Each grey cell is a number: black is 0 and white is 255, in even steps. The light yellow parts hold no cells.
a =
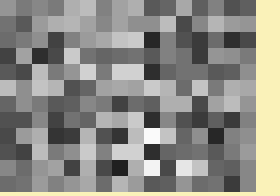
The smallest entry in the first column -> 66
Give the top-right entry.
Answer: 95
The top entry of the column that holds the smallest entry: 162
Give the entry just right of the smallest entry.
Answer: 175
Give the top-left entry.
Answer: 149
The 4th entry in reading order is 122
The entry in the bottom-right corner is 135
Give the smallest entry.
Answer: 32
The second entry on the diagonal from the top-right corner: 155
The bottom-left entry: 108
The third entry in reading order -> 135
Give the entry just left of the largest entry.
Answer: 188
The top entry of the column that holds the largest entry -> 89
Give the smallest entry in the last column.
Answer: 73
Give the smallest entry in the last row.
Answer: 59
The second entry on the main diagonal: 89
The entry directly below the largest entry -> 46
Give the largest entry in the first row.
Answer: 188
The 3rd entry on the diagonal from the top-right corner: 108
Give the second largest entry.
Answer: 243
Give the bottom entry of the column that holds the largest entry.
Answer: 89
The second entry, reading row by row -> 122
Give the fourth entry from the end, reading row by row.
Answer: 108
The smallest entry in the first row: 81
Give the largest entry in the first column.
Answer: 188

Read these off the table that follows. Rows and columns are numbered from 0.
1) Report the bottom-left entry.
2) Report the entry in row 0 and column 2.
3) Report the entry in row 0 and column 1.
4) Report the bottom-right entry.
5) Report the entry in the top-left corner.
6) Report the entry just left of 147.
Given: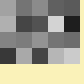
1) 56
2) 139
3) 116
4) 203
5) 162
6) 124

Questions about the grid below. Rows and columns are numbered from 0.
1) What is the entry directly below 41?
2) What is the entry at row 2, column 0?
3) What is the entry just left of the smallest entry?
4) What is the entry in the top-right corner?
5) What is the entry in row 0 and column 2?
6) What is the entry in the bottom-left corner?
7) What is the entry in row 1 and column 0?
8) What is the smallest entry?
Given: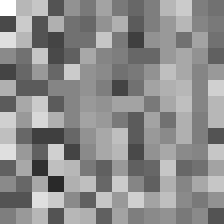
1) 203
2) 222
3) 169
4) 112
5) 197
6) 126
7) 74
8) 41

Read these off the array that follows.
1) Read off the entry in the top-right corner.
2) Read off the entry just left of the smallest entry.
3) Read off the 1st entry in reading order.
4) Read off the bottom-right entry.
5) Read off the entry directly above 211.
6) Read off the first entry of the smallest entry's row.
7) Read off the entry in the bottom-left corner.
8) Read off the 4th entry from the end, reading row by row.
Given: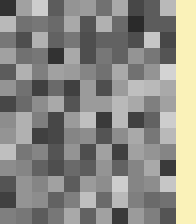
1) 185
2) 106
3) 50
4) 84
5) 84
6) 185
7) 127
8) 58

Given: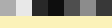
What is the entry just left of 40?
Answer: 232
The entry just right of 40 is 14
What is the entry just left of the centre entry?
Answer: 40

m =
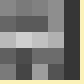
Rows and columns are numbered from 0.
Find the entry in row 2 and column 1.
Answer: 207
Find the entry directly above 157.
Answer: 108
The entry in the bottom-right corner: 54
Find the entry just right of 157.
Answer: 83
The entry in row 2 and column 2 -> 193
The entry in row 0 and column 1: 122
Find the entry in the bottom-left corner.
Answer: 122

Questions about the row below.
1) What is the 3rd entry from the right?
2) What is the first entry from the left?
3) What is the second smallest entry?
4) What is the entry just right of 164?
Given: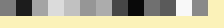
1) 90
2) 124
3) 28
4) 219

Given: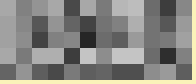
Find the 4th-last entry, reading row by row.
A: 79
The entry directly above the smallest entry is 67
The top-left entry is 168
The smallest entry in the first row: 61
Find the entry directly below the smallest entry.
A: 196
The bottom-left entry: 100
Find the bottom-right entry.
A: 94
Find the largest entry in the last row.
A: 154
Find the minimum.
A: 38
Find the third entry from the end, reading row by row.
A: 141
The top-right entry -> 135
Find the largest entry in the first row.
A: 189
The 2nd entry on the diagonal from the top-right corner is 87

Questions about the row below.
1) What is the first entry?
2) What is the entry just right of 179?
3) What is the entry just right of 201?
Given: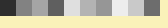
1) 46
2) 150
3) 109
